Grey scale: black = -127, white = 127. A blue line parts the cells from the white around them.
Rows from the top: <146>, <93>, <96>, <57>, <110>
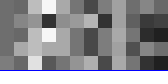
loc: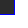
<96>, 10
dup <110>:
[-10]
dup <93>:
[-77]
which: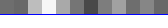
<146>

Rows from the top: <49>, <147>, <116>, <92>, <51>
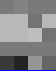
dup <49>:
[-5]
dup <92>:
[-5]
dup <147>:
[56]
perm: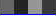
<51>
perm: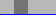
<147>
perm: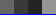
<51>

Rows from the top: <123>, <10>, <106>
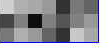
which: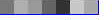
<106>
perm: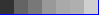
<123>

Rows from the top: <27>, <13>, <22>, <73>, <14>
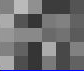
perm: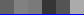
<13>
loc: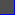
<14>, 1

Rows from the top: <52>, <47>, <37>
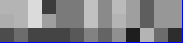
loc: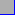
<47>, 0
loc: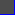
<37>, 0

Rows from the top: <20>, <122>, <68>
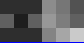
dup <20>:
[-81]
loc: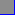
<20>, 3
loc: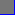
<20>, 4
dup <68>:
[-81]
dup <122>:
[-31]
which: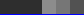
<20>
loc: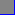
<68>, 3

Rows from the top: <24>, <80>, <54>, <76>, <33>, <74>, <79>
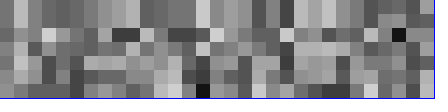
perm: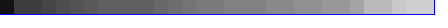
<79>
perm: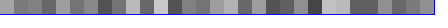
<24>

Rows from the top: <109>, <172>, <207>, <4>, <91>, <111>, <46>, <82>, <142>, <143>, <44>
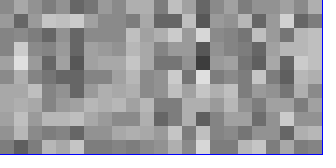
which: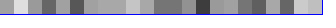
<91>
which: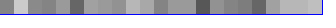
<4>
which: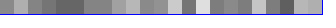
<111>
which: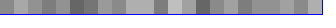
<109>
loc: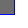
<142>, 18

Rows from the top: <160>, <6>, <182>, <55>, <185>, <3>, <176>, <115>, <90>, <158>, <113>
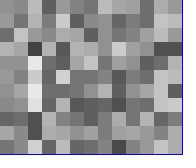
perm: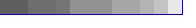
<176>
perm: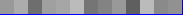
<160>

